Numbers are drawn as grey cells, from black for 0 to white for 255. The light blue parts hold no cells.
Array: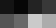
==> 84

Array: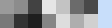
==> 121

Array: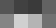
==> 133

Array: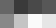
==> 136

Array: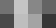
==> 73

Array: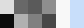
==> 12
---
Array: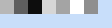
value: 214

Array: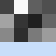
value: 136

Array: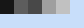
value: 93

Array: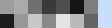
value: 137

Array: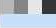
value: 182

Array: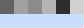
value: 139

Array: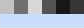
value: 216

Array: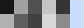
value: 95
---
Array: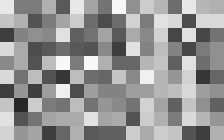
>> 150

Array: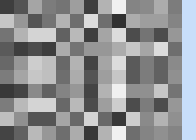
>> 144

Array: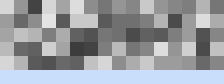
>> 193

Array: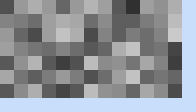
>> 102

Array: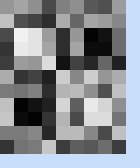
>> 192
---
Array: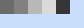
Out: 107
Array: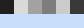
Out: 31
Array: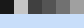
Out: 24
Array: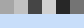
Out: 166
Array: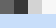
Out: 100
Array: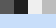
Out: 88
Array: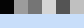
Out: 4
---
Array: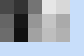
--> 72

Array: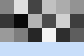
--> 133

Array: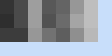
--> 52

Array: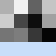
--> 176

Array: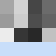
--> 166

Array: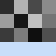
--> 44
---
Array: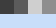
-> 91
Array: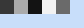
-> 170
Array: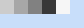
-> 167
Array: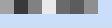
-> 57
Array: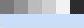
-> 149
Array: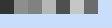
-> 142
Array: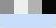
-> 238
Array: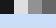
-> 223
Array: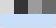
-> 53
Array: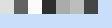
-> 99
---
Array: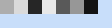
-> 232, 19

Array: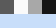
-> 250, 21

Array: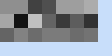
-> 192, 18

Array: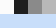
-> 251, 30

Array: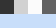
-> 251, 51

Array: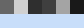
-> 208, 25
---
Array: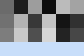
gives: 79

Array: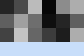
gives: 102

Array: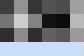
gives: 46

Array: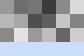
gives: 153

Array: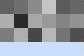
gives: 71

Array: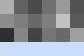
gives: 68
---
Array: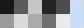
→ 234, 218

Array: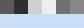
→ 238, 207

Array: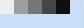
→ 238, 158

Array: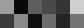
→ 207, 157

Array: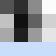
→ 251, 229

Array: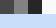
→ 249, 130

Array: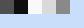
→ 249, 218

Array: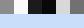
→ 250, 216

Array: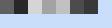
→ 213, 193

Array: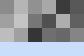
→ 196, 189
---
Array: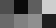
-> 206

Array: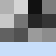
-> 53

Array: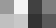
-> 126

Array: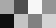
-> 148

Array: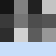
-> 84

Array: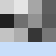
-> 89
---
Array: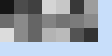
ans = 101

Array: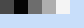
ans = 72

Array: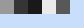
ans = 153

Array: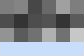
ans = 91

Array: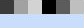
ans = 161

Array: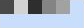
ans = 73

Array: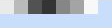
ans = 82
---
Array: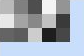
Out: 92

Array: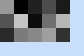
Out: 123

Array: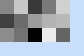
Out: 114

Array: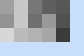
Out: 186

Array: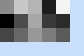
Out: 103

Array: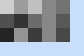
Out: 148
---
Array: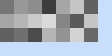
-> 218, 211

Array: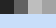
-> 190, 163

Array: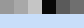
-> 197, 168

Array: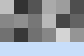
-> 212, 192

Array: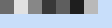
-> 225, 185

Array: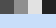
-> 226, 143

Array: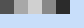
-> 208, 168

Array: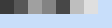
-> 223, 190
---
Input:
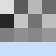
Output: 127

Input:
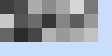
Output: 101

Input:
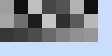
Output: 54

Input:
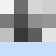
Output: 192

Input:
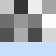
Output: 82

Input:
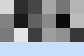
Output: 123

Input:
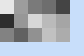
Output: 130

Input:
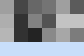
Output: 182
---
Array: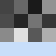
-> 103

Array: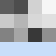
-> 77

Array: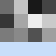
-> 195

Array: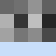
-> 112

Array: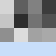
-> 95

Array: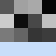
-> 161

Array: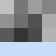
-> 119

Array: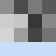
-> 76

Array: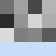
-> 161

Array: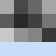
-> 72
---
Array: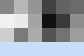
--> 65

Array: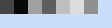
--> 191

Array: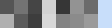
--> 54

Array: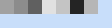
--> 196

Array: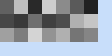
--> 139

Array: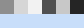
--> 80
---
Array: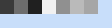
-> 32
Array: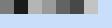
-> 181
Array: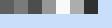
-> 77
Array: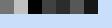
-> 1
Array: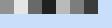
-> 105
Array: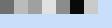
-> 160
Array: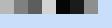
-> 93
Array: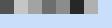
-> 163
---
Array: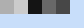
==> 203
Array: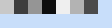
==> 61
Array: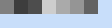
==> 61
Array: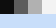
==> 92
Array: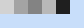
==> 164
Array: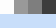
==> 153
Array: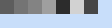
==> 116
